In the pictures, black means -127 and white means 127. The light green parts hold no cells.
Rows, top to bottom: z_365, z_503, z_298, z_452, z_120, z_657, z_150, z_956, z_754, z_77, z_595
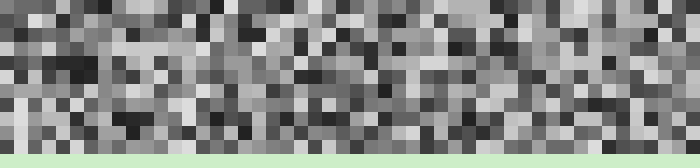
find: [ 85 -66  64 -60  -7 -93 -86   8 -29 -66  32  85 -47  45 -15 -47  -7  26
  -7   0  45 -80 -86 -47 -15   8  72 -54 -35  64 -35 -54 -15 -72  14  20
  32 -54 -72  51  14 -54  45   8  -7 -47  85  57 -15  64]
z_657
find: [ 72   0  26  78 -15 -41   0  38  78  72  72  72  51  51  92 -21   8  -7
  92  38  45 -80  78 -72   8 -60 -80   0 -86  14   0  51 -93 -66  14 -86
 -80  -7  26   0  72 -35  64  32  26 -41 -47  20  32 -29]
z_452
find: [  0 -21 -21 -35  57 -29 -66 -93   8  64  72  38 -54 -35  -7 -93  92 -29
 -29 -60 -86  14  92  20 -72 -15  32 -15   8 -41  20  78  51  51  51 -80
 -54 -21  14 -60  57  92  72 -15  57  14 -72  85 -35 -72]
z_365
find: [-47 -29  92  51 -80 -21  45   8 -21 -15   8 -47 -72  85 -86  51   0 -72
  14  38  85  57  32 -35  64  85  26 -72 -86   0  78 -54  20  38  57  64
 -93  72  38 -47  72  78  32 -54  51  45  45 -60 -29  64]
z_503
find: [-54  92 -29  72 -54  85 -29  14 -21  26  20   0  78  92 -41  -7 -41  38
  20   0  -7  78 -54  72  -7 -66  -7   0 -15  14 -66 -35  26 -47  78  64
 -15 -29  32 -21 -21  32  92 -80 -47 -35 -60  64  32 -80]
z_595

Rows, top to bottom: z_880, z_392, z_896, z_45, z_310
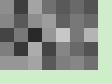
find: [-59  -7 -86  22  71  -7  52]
z_896
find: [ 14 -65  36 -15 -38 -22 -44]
z_880

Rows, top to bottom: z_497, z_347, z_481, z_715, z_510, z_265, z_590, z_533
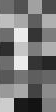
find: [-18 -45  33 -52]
z_497
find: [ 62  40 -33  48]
z_347
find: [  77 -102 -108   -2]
z_533
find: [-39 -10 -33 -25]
z_265
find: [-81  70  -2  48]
z_715

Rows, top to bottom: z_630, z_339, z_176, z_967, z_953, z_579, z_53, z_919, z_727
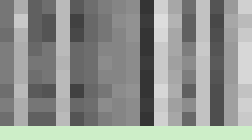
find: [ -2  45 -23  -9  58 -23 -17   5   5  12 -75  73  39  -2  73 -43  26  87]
z_967
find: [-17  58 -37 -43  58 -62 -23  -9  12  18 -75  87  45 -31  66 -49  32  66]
z_53
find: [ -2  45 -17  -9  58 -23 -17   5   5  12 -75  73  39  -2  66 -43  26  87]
z_579
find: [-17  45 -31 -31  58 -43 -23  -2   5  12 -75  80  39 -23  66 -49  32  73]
z_727
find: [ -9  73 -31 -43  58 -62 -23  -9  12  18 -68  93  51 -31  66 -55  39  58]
z_339

